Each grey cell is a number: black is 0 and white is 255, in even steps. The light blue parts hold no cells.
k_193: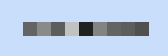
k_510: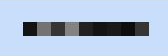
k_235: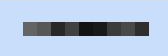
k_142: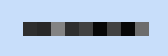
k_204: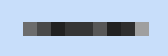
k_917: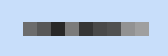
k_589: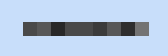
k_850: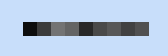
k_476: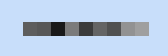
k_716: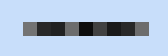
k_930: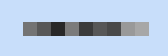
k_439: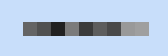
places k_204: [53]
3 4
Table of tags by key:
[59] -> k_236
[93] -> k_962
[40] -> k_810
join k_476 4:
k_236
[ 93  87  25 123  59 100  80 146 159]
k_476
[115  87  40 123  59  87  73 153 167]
k_930
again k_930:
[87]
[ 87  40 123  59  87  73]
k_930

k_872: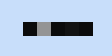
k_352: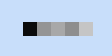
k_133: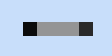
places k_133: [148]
1 2 3
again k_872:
[11]
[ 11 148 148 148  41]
k_133
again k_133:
[148]
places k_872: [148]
1

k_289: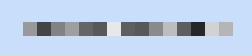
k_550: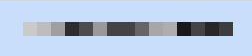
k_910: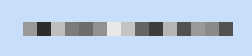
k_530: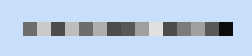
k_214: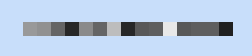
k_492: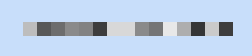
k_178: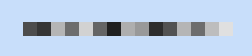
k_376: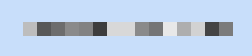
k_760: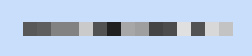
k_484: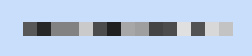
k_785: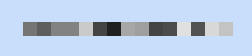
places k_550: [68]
6 7 12
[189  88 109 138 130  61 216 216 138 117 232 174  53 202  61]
k_492
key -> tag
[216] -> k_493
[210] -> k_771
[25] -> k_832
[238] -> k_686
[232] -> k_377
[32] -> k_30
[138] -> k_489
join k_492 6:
k_493
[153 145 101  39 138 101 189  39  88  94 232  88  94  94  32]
k_214
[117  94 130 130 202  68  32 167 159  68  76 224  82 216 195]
k_785
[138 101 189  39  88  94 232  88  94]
k_214
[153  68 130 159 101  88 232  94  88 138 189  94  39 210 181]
k_289

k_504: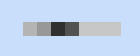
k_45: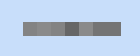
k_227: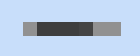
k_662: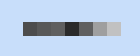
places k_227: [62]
1 2 3
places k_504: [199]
4 5 6
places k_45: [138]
1 4
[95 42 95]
k_662

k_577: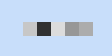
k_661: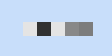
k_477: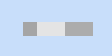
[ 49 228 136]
k_661
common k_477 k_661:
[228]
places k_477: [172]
3 4

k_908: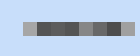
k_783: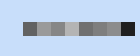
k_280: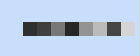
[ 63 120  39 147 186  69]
k_280
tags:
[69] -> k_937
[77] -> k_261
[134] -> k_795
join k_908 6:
k_261

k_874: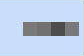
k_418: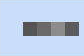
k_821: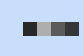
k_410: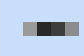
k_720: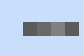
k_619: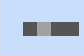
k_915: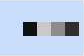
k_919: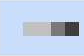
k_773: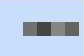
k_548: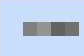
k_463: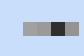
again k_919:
[193]
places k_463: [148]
3
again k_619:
[85]
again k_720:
[91]
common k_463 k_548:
[148]

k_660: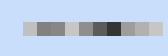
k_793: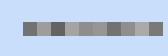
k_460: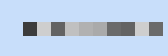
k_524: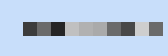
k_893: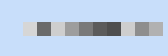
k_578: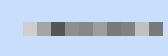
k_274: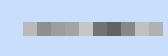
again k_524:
[106]
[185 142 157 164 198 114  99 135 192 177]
k_274
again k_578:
[121]
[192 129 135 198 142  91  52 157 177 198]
k_660
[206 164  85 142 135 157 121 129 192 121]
k_578

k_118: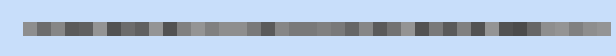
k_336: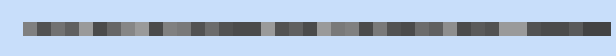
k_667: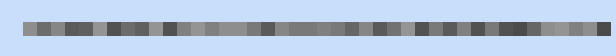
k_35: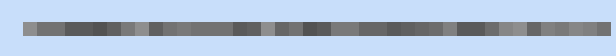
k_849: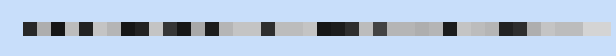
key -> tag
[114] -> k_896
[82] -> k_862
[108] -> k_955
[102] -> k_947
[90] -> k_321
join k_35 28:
k_947
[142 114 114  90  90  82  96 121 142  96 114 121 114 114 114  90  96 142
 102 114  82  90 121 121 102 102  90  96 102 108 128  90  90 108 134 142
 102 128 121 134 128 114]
k_35
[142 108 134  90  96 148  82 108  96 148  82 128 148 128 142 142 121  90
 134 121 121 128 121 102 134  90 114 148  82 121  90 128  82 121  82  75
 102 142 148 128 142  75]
k_667
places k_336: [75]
5 9 15 16 20 24 27 31 37 38
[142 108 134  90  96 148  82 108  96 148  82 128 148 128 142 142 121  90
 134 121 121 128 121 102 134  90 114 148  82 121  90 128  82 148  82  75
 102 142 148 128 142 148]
k_118

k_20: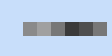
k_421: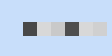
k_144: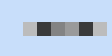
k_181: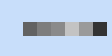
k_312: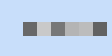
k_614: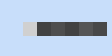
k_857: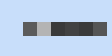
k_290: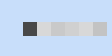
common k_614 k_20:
[78]
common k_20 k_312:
[119]
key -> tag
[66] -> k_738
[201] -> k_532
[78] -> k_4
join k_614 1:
k_738
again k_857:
[58]
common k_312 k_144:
[188]
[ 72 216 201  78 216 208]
k_421

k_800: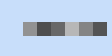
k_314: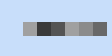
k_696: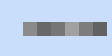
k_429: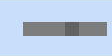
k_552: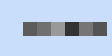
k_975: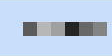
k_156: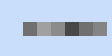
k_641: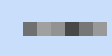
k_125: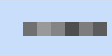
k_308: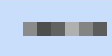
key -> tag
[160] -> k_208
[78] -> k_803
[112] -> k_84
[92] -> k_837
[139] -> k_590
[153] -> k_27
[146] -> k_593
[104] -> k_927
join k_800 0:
k_593
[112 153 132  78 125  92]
k_125
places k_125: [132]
2
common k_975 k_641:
[160]
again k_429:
[125]
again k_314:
[160]

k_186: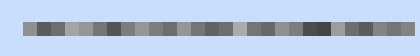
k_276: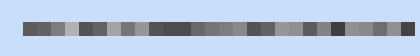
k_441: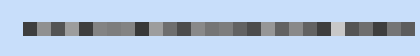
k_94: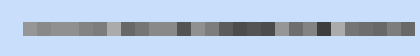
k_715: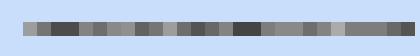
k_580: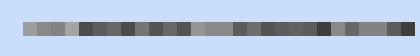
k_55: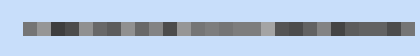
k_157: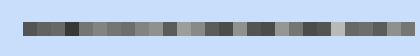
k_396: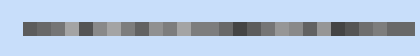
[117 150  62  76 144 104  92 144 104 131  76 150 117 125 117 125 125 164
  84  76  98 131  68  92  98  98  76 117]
k_55
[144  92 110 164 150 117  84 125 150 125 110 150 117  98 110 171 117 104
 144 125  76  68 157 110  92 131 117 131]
k_186
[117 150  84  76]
k_276

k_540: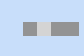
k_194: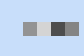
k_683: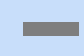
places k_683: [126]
0 1 2 3
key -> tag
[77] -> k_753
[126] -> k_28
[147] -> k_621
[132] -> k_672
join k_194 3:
k_672
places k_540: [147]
0 2 3
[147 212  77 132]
k_194
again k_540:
[147]
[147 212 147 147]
k_540
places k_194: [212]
1

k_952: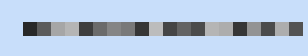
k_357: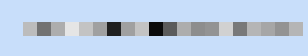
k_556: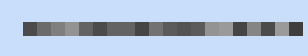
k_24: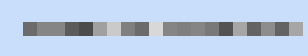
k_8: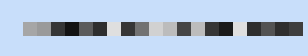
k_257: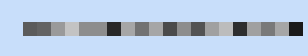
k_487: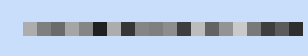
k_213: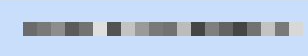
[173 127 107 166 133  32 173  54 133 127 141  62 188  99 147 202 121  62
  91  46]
k_487
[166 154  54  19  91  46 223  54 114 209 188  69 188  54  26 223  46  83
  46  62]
k_8

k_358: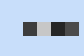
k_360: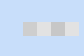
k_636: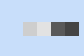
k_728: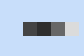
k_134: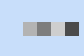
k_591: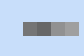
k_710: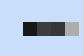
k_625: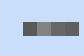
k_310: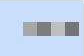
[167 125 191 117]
k_310
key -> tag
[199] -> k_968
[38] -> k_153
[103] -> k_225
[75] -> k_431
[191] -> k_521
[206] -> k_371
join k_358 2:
k_153
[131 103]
k_625
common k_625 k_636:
[89]
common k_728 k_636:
[68]

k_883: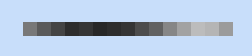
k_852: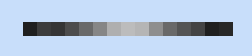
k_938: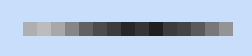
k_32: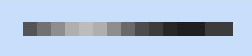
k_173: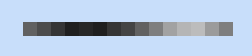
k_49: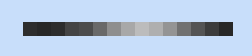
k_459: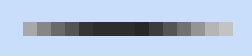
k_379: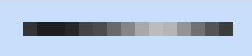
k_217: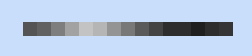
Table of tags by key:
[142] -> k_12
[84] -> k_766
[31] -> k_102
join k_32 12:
k_102
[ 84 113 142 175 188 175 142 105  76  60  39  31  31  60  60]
k_32

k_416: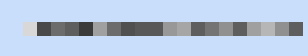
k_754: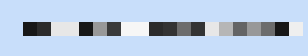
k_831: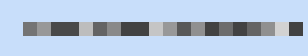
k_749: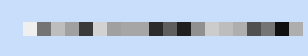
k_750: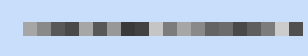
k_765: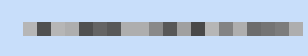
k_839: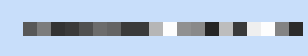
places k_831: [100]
5 16
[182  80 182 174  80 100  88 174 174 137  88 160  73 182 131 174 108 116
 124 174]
k_765
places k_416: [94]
3 12 15 19
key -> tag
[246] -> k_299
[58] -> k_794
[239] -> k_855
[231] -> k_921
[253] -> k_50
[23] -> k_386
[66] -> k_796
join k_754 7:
k_299
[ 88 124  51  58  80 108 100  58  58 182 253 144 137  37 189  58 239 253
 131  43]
k_839

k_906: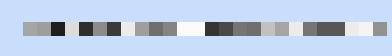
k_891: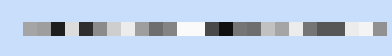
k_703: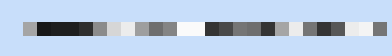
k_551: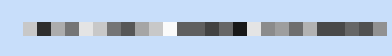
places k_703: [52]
13 17 21
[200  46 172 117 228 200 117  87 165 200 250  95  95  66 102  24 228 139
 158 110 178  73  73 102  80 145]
k_551
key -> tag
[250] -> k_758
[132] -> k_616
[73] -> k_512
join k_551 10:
k_758
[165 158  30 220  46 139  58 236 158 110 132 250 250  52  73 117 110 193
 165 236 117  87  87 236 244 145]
k_906

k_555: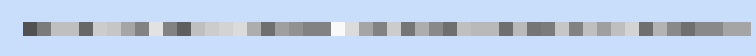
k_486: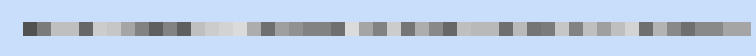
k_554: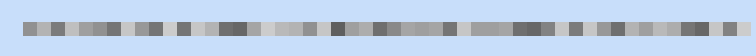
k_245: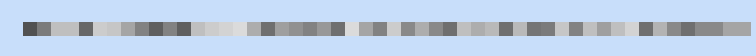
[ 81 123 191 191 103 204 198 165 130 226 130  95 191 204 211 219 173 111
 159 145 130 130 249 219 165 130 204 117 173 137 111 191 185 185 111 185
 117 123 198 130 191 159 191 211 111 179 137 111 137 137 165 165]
k_555
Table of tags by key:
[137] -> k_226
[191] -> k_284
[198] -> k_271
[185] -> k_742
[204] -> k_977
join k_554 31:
k_271

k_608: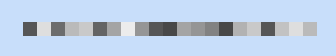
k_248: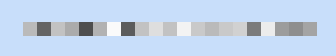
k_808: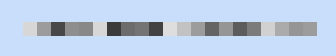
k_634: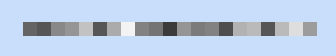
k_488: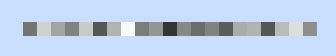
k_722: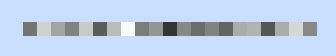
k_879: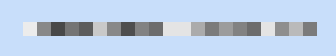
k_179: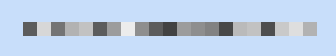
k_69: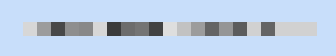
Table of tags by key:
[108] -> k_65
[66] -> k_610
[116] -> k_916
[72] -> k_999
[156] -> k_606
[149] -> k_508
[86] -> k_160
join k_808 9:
k_610
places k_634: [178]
15

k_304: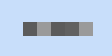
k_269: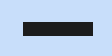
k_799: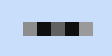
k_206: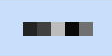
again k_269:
[28]
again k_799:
[15]
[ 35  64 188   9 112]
k_206
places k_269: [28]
0 1 2 3 4
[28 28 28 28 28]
k_269
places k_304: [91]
0 2
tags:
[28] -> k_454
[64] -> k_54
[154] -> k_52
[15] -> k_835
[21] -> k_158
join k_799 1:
k_835

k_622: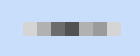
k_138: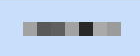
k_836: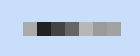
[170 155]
k_138
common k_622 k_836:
[155]
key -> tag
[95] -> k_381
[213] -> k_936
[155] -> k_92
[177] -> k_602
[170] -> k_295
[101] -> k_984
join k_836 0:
k_295
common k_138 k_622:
[155]
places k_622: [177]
1 4
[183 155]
k_836

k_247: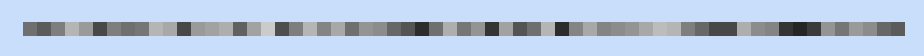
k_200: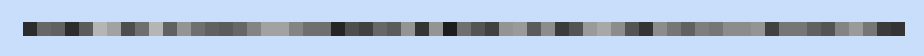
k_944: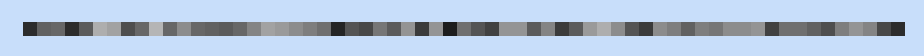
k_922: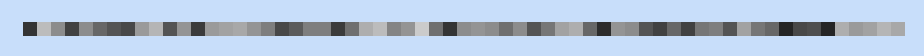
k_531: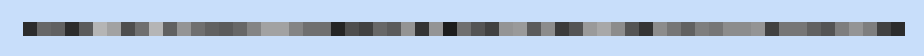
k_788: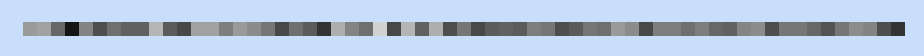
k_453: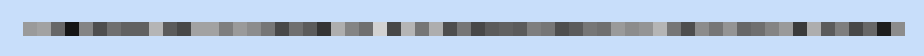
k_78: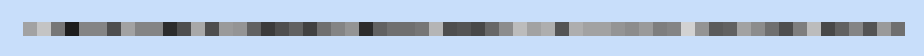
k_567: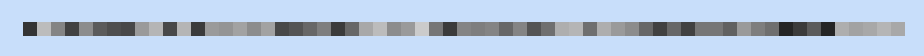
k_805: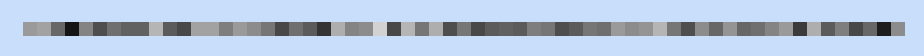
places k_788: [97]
7 8 28 34 50
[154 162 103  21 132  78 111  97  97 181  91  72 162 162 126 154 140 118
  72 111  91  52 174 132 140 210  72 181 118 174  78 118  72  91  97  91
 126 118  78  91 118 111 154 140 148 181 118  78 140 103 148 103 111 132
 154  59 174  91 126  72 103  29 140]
k_805
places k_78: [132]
4 5 8 9 22 46 59
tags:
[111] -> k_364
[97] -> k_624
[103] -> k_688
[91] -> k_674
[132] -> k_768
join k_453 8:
k_624

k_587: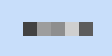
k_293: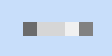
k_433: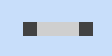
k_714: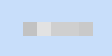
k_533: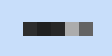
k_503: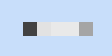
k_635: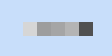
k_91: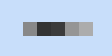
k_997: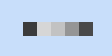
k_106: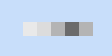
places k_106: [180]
2 4
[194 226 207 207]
k_714
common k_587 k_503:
[66]
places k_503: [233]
2 3
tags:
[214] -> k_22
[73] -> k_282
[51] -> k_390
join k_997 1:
k_22
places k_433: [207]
1 2 3

